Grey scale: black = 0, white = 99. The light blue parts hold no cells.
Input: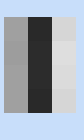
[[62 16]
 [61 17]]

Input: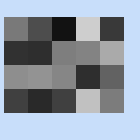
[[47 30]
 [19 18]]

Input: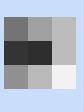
[[45 62]
 [20 18]]

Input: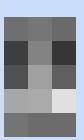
[[43 46]
 [24 51]]

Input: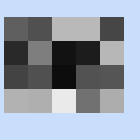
[[37 31]
 [16 49]]

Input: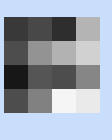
[[22 28]
 [30 57]]
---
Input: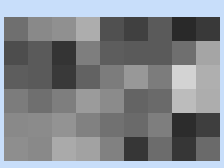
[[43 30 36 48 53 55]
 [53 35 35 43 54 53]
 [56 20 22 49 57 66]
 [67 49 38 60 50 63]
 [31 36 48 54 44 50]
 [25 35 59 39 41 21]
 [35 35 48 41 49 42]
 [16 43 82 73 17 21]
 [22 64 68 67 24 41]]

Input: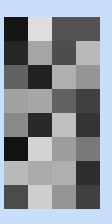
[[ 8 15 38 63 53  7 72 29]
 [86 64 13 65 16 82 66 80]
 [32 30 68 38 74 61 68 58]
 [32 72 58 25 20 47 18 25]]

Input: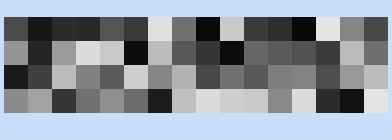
[[29 58 10 54]
 [ 9 14 25 63]
 [17 60 73 21]
 [16 85 50 44]
 [33 78 35 55]
 [22  5 80 42]
 [87 73 52 11]
 [44 34 69 74]
 [ 4 21 28 85]
 [78  5 44 80]
 [23 40 34 78]
 [18 35 49 53]
 [ 3 32 51 85]
 [89 23 30 17]
 [52 73 59  7]
 [28 43 73 88]]

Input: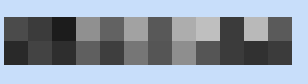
[[29 16]
 [23 26]
 [11 18]
 [56 37]
 [38 24]
 [63 46]
 [34 33]
 [67 55]
 [74 33]
 [23 23]
 [72 19]
 [35 23]]

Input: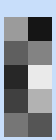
[[60 37 15 25 46]
 [ 8 51 91 69 33]]

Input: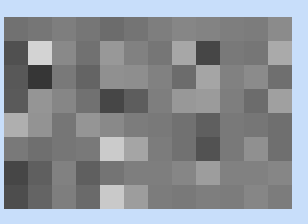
[[44 31 34 35 68 47 27 30]
 [46 82 21 58 57 43 37 39]
 [49 53 47 52 46 46 50 49]
 [46 44 39 44 58 47 37 41]
 [42 59 56 27 53 79 45 78]
 [45 50 55 36 48 64 49 61]
 [49 46 50 49 47 48 49 48]
 [52 65 42 59 44 44 52 47]
 [51 27 64 60 37 32 61 49]
 [49 47 50 49 47 47 50 48]
 [48 46 54 42 46 56 50 52]
 [54 66 43 62 43 43 52 48]]

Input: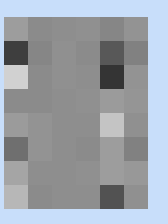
[[61 24 81 54 60 43 64 71]
 [54 52 54 54 57 57 55 54]
 [55 56 56 55 55 55 55 55]
 [56 54 55 56 55 54 56 55]
 [52 34 20 60 76 61 61 32]
 [57 50 57 58 56 50 59 56]]

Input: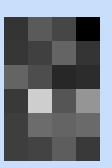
[[20 21 39 22 24 24]
 [35 25 30 80 42 26]
 [27 39 15 33 39 36]
 [ 0 20 17 58 41 22]]

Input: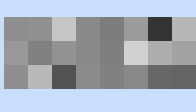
[[55 59 55]
 [56 50 72]
 [77 57 32]
 [53 53 54]
 [48 49 50]
 [60 81 53]
 [20 67 40]
 [71 63 39]]
